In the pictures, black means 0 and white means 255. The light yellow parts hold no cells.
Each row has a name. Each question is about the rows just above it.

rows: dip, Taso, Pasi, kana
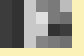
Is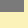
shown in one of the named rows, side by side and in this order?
no
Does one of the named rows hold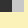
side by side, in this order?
yes
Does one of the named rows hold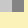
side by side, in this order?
yes

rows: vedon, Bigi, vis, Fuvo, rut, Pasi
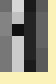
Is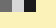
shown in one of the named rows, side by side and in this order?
yes
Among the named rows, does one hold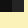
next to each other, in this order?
yes
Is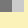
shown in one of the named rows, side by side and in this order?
yes
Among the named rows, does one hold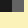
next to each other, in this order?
no
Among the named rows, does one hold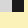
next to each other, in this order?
yes
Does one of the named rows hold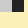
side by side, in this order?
yes

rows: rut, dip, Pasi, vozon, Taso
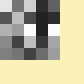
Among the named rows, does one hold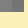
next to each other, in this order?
yes
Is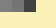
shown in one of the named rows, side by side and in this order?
yes

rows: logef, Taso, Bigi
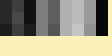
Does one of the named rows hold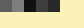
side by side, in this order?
no
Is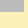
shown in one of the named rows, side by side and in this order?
no
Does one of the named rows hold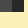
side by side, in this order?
no
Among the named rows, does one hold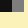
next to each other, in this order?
yes
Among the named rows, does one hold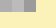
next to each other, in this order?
yes

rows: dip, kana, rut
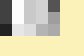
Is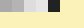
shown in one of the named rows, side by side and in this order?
no
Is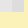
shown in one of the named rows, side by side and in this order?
yes

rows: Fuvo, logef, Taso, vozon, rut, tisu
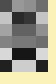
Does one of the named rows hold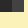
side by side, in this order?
no
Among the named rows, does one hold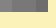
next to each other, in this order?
yes
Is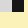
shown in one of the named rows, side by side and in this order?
yes
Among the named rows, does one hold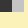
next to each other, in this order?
yes

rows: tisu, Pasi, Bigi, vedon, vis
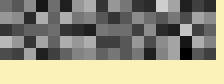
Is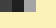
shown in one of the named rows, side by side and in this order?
no
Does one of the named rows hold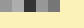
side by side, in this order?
yes
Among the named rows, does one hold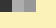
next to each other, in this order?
no

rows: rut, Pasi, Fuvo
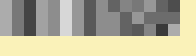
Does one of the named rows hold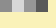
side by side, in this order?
yes
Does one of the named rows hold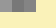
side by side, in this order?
no
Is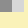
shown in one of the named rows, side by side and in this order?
yes
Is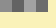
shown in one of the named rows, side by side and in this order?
no
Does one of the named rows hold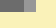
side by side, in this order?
no
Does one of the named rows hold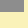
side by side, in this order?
yes

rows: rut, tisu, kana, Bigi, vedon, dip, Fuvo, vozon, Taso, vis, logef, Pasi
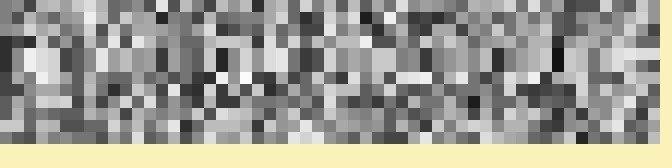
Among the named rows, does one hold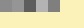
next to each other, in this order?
yes
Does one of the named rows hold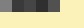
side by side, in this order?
yes
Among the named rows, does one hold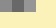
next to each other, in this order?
yes

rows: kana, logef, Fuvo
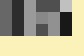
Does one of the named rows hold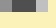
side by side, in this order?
no
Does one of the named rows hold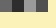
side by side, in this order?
yes
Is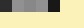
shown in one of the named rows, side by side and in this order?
no
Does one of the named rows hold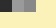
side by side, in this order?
yes
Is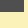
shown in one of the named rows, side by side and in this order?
yes
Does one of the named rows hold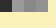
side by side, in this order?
yes

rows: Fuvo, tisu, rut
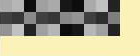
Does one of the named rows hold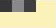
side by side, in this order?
yes
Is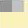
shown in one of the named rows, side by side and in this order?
yes
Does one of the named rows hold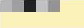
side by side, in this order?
no
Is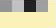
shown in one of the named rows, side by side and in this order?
yes
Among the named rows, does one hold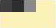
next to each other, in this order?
no
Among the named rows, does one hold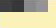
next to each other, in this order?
yes
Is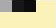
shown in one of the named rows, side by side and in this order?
yes

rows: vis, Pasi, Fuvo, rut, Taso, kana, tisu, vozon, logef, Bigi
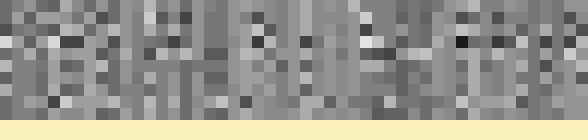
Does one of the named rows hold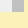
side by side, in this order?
no
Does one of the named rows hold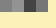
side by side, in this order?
yes
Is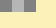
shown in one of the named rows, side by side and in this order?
yes
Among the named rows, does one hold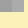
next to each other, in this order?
yes
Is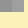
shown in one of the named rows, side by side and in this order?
yes
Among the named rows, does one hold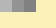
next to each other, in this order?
yes

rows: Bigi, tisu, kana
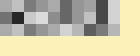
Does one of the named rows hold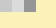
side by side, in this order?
no
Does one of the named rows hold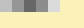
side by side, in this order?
no

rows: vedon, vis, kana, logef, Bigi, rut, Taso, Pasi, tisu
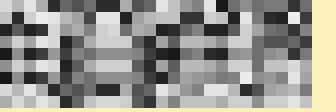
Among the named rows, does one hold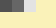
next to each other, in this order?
yes
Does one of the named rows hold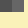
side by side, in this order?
yes

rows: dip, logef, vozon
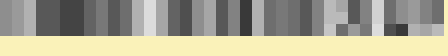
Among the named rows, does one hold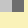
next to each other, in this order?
yes
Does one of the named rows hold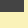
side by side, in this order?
yes

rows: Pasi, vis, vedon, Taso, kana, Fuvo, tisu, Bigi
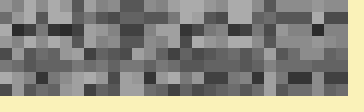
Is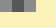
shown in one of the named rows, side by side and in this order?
yes
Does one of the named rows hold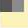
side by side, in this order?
yes
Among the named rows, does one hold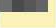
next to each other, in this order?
no
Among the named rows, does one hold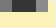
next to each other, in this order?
yes
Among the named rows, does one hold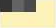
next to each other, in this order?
no
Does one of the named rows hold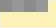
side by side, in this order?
no
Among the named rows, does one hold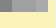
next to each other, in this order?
no

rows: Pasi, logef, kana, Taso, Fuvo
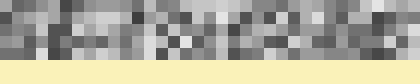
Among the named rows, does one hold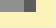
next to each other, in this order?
no
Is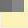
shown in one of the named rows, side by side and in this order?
yes
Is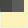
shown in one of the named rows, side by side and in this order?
yes
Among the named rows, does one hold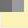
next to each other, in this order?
yes
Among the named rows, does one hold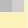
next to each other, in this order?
yes
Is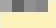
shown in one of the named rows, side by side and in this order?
no

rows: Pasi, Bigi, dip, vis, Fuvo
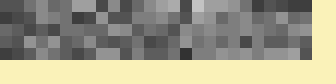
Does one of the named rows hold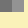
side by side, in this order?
yes
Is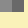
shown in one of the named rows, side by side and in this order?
yes
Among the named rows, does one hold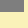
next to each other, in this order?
yes
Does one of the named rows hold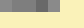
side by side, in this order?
no
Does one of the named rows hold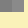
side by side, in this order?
yes
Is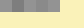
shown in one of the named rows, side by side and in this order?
no
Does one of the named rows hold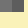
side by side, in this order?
yes

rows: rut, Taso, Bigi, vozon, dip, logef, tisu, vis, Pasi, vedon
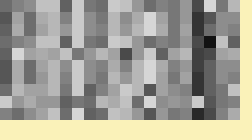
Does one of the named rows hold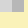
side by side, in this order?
no
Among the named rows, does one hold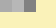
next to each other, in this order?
yes
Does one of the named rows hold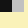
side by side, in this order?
yes
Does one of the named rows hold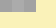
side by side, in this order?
yes
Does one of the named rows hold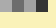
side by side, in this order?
no
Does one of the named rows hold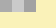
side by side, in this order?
no
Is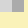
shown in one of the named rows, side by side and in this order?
yes

